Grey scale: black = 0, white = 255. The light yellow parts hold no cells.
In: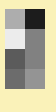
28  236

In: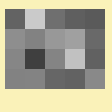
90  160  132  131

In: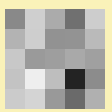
205  147  158  238  203

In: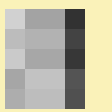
50  178  167  166

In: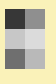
143  199

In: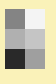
244  176
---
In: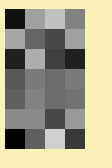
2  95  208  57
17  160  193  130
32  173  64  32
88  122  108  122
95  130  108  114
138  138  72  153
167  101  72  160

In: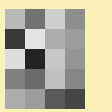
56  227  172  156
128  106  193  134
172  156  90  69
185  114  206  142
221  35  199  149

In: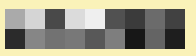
43  134  114  120  88  126  23  100  30
170  213  73  219  239  81  59  107  65

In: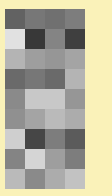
98  119  112  125
106  119  106  180
132  213  158  125
138  200  200  150
144  164  186  172
180  158  150  164
186  138  172  194
207  70  125  91
225  56  132  63

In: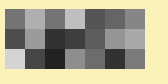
78  155  50  62  93  149  169
116  175  116  191  85  101  134
212  70  34  142  108  50  122

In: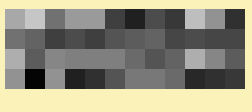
113  99  63  76  63  84  92  99  70  76  70  70
146  4  146  32  48  84  120  120  106  40  48  56
168  198  113  154  154  63  32  76  56  190  146  48
174  92  134  127  127  127  106  84  99  174  134  92

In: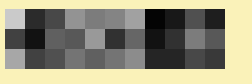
65  18  96  88  153  49  102  18  49  124  88
167  65  80  116  96  116  140  37  37  72  57
202  43  72  147  124  132  161  4  24  80  30

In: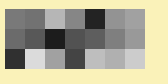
48  219  161  68  190  176  204
107  88  28  82  94  127  153
121  114  182  134  35  147  161

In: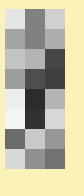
107  201  151
158  78  63
165  129  173
195  180  70
216  144  114
229  129  208
237  44  180
244  50  216
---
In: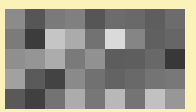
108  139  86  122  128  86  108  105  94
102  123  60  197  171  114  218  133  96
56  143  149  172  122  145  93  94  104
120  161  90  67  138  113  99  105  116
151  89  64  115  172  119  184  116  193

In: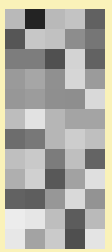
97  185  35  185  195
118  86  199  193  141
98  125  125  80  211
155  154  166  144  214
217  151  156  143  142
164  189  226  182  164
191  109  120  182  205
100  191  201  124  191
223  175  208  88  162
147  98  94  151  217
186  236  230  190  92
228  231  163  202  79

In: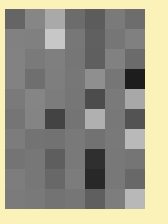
109  101  134  169  108  92  122
128  129  128  199  119  96  118
107  130  122  127  118  95  129
29  130  111  126  119  143  118
168  122  133  124  118  76  122
83  117  132  67  116  176  120
185  124  115  114  121  114  121
117  116  119  94  121  47  120
104  125  119  104  124  40  120
184  123  121  115  118  95  125

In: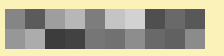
88  133  91  158  183  125  196  210  79  105
139  151  172  60  66  118  113  141  105  97

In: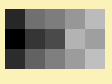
187  39  112  125  151
159  0  53  74  179
191  44  98  127  156

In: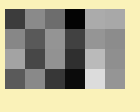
168  60  138  109  3  171
140  135  89  148  65  149
143  163  71  146  47  186
149  90  137  55  11  220

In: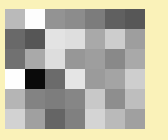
87  186  253  147  140  124  96
158  105  86  227  222  169  205
169  113  169  221  151  158  137
206  254  10  107  229  155  164
190  181  131  125  134  200  142
160  210  160  101  128  212  186
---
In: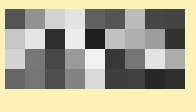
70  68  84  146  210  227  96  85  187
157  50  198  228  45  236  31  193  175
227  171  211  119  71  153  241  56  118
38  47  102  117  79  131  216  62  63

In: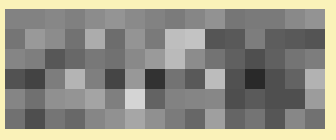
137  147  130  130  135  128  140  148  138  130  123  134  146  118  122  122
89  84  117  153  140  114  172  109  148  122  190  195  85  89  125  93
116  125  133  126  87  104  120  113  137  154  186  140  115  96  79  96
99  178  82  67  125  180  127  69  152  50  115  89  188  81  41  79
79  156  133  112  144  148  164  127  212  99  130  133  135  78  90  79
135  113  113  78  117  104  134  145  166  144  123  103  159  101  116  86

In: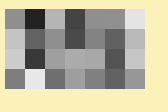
144  228  143  34  181  68  143
97  185  196  99  143  74  130
84  198  204  57  159  171  168
98  151  126  232  110  158  128

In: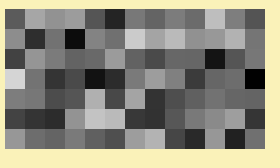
126  84  91  166  146  156  85  36  120  100  124  107  190
178  117  141  46  114  12  131  112  203  164  186  145  152
85  119  66  149  123  99  105  155  98  74  103  102  20
109  1  213  115  52  74  18  44  122  157  128  59  102
102  100  125  119  76  85  176  72  164  51  78  96  114
158  53  67  52  44  147  195  186  56  50  87  121  138
33  112  151  109  100  122  96  79  157  179  70  41  151

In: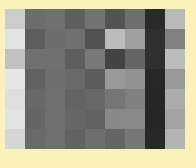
42  185  204  109  112  95  115  83  110
48  129  227  93  109  112  81  188  160
48  188  193  112  112  94  121  67  101
39  153  230  98  110  106  92  154  146
38  172  222  104  111  100  104  118  128
38  163  227  101  111  103  98  136  137
40  179  214  106  111  98  110  101  119

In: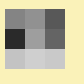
145  88  132
158  100  42
207  201  195
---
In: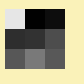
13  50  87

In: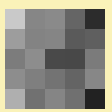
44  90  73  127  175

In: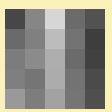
82  115  174  117  153

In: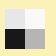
249  24

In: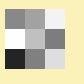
243  192  36

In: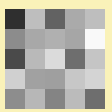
190  166  219  161  141

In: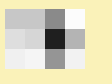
252  31  245
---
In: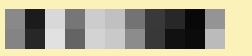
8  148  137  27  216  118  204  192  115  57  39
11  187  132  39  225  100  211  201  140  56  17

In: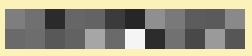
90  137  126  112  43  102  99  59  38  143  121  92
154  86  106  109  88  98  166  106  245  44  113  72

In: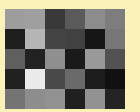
140  125  157  159  57  90
22  119  30  181  68  65
153  82  95  34  143  26
29  17  33  234  73  106
146  36  116  141  145  32

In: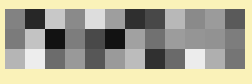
155  90  130  39  200  138  221  158  47  72  184  138
146  125  123  195  18  125  73  18  161  113  156  149
175  117  181  237  108  153  87  154  188  48  106  236

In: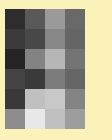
154  105  45  89
135  101  59  72
182  116  37  131
124  102  68  58
200  132  57  192
192  157  140  232

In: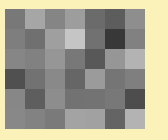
93  142  120  166  133  157  107
56  129  126  112  159  197  113
150  179  134  129  150  120  88
117  127  80  114  137  102  155
120  77  135  94  141  114  115
100  179  136  130  122  163  161

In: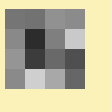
145  139  117  114
127  201  137  44
105  79  149  60
168  102  138  207
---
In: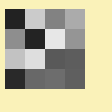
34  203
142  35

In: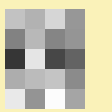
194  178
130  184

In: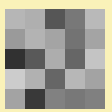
182  175
154  179

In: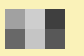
161  206
104  197

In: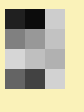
32  12
128  152

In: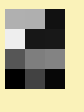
176  175
238  23

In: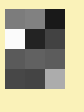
124  129
251  35
